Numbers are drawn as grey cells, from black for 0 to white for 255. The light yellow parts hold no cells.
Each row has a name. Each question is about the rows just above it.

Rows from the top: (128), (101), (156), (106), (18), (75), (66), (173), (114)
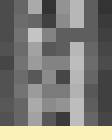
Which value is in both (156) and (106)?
[94]
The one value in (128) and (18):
[76]

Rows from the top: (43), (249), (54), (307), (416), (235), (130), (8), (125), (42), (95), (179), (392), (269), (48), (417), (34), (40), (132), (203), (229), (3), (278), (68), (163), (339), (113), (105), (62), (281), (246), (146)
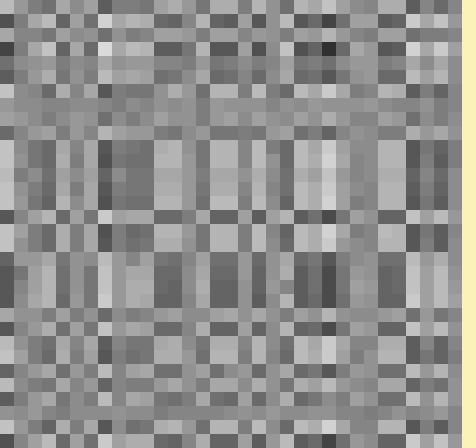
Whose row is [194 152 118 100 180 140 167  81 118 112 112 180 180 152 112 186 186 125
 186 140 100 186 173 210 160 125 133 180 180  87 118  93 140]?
(48)
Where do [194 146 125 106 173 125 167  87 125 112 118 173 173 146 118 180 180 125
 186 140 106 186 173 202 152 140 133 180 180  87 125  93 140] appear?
(40)
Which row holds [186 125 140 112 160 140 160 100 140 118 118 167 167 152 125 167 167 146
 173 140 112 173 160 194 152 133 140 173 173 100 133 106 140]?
(392)
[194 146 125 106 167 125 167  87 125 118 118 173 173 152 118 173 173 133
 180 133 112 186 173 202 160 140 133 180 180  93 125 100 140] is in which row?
(269)

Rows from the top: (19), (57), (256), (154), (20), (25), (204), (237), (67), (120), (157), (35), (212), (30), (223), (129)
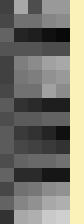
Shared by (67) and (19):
[77]
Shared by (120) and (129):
[50]
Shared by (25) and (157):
[65]
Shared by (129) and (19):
[168]

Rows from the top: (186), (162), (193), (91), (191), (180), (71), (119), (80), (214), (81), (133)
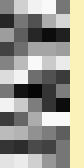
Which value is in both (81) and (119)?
[52]
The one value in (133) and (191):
[235]

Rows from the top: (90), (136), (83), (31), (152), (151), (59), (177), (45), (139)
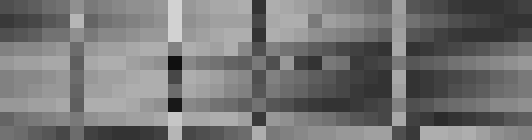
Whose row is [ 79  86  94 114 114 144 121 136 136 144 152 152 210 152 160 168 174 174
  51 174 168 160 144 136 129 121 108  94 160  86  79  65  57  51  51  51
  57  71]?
(83)
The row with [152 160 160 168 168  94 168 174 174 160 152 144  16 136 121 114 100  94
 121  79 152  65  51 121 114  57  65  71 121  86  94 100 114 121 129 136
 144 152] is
(152)
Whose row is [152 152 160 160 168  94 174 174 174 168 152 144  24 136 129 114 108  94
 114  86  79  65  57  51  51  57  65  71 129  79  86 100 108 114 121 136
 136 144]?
(177)
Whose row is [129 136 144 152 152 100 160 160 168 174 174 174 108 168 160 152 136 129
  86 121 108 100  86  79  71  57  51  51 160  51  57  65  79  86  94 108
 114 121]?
(59)
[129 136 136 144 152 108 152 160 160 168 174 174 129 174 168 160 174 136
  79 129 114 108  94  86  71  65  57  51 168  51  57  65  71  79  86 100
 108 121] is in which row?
(31)
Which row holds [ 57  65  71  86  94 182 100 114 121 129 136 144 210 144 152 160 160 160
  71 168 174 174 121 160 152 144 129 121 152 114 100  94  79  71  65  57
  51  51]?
(136)

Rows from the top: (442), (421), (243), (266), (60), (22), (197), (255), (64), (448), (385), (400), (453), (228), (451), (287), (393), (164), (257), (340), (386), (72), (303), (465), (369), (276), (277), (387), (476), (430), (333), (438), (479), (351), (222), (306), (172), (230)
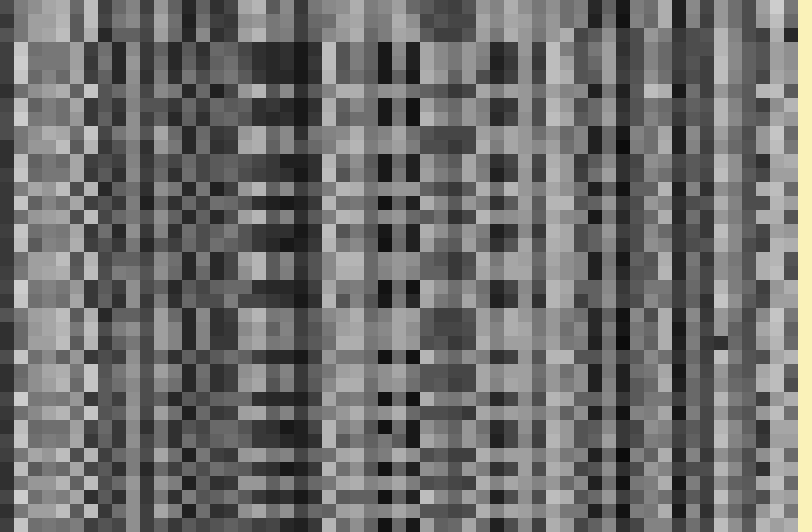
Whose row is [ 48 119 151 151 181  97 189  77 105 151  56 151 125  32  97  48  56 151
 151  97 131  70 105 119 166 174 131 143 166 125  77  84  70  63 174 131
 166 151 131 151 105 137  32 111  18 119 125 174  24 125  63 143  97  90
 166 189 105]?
(222)
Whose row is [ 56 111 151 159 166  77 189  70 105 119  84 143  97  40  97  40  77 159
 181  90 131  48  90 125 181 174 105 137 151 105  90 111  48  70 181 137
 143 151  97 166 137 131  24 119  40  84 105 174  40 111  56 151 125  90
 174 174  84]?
(287)
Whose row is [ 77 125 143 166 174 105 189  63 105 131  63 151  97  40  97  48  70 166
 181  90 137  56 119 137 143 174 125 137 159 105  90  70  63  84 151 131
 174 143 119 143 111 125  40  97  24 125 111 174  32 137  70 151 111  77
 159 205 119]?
(442)
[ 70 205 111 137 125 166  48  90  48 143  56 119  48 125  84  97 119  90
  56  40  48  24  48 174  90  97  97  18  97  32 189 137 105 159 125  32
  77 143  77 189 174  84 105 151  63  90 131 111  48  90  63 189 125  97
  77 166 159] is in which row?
(306)
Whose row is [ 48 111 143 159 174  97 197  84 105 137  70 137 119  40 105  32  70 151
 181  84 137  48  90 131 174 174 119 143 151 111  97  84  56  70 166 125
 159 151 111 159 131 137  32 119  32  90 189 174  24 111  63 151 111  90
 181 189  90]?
(197)

